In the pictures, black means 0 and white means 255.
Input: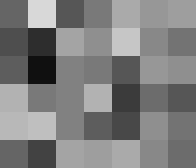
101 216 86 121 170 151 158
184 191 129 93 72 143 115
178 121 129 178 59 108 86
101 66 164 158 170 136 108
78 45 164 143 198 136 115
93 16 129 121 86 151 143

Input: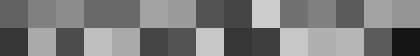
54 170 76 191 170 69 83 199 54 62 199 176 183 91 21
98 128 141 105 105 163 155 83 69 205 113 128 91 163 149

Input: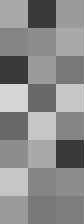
105 198 133
141 169 58
58 155 120
133 141 169
198 133 141
155 120 126
214 105 198
169 58 155

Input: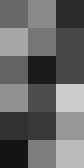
105 137 42
20 125 188
167 118 70
145 77 204
49 56 151
99 26 70

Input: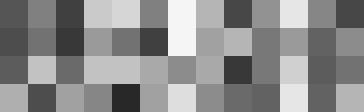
92 194 106 194 194 169 140 169 56 120 208 92 114
85 128 64 202 214 128 245 181 71 146 230 134 71
77 114 56 154 114 64 245 161 181 120 154 98 140
175 77 161 134 40 161 222 140 106 98 230 98 181

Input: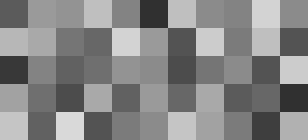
183 169 117 103 211 154 83 204 123 191 83
91 154 147 191 131 48 191 139 131 211 139
56 131 97 111 147 139 76 117 139 83 204
162 111 76 169 97 154 103 169 91 103 48
197 97 217 83 123 139 197 162 123 62 177

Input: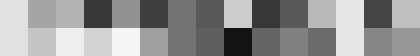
225 197 238 211 245 159 115 95 19 101 128 107 231 134 152
225 165 179 55 146 62 115 88 204 55 88 185 231 68 191
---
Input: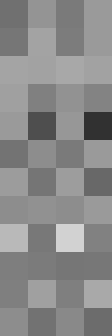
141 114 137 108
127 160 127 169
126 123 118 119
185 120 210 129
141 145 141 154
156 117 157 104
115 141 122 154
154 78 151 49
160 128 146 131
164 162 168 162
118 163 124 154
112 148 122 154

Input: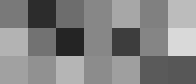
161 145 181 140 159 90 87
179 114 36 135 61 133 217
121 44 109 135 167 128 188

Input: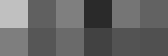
126 86 106 66 83 80
192 96 127 42 117 98

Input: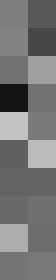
117 120
173 108
105 112
99 99
96 187
195 122
20 114
114 159
131 71
126 88

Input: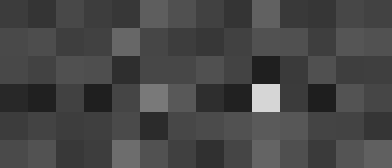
74 82 56 61 109 81 64 48 69 100 79 58 84 96
60 67 61 63 74 43 71 75 81 90 87 68 67 53
40 32 65 31 69 121 88 46 33 214 59 30 83 70
72 66 80 78 46 71 71 80 67 31 58 80 62 63
73 77 62 65 103 70 61 55 65 81 80 62 85 81
60 52 72 61 55 94 80 65 52 97 57 54 71 66

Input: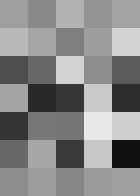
141 158 134 155 160
104 166 57 199 16
52 119 116 232 206
164 41 55 201 46
78 102 210 141 90
185 165 126 158 212
159 137 178 148 162

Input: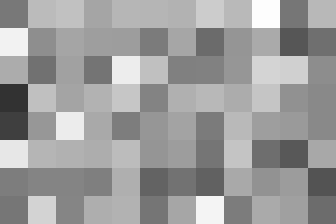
118 211 133 174 178 117 166 244 124 170 160 108
125 132 132 127 175 99 114 97 169 146 156 83
231 181 177 173 188 149 157 117 196 110 88 168
63 151 236 169 125 150 163 123 185 158 154 137
50 192 164 178 198 131 176 184 172 197 145 137
172 113 161 116 237 192 128 129 150 212 208 141
242 142 165 158 157 123 166 107 149 170 86 111
120 187 193 165 182 181 178 204 185 253 118 184

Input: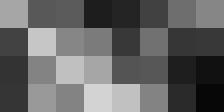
53 153 131 211 193 131 42 7
51 131 192 166 84 87 30 17
66 198 134 123 56 113 54 56
166 88 91 29 36 65 110 134
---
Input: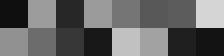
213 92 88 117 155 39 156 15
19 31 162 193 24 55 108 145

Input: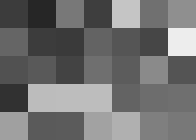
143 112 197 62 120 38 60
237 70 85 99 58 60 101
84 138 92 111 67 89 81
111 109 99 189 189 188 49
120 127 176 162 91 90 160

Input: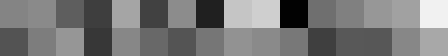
241 161 151 128 111 2 207 197 32 140 65 165 62 94 138 132
168 135 87 88 63 120 138 146 118 84 104 135 55 150 125 83

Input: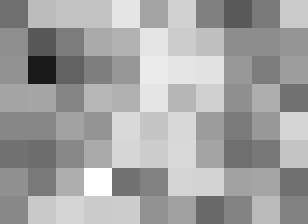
202 121 89 128 209 163 229 194 195 188 111
149 141 141 192 204 228 178 170 124 88 142
158 125 152 226 229 235 151 127 98 25 146
113 174 143 208 182 229 176 183 133 166 164
213 152 123 156 216 197 217 148 162 134 135
196 120 111 164 217 204 214 170 136 109 114
112 165 162 211 212 129 114 254 174 121 145
129 186 131 106 161 146 205 203 212 201 136

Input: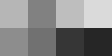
218 190 129 182
38 54 113 141

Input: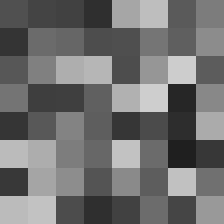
124 90 190 166 47 65 68 80
140 95 117 79 77 102 107 52
92 205 150 77 182 174 128 87
136 38 206 177 96 63 62 116
171 45 75 54 94 131 88 53
55 31 107 194 103 125 173 187
112 193 93 138 84 141 165 56
153 69 108 65 47 76 194 187

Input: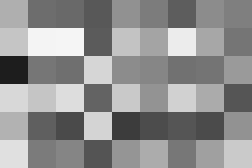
127 140 93 124 145 88 105 109 175
117 167 236 164 195 91 245 244 197
154 116 113 134 140 214 111 118 29
85 171 209 147 201 99 221 197 216
146 75 85 76 60 212 74 95 178
202 160 119 172 149 84 133 123 224

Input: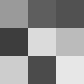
81 94 154
187 219 61
231 75 205
